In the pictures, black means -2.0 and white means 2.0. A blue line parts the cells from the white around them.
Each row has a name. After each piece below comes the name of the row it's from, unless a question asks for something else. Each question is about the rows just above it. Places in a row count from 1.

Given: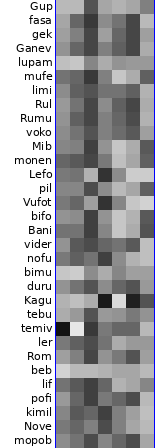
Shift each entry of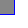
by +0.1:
[0.2]
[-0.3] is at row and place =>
voko, 5
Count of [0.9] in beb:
3
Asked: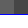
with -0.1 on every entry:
[-0.6 -1.0]
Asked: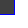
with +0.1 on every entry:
[-0.9]

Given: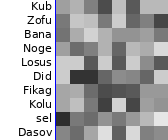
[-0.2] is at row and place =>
Bana, 1
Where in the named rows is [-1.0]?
Kolu, 4
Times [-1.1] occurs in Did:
0
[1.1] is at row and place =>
Zofu, 2
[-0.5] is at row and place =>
Dasov, 5
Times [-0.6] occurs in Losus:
3

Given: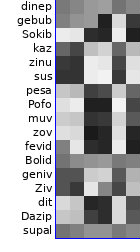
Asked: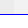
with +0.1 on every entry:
[1.8 1.9]
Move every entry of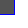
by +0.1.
[-0.6]
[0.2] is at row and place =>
Bolid, 2

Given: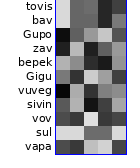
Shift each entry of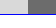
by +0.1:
[ 1.5  1.5 -0.2 -0.2]
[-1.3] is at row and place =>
bepek, 3
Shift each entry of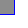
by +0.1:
[0.3]
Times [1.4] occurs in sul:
3
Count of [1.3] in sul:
0

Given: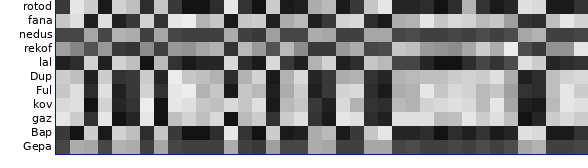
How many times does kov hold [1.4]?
5
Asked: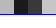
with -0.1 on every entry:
[ 0.8 -1.7 -1.2  1.0]

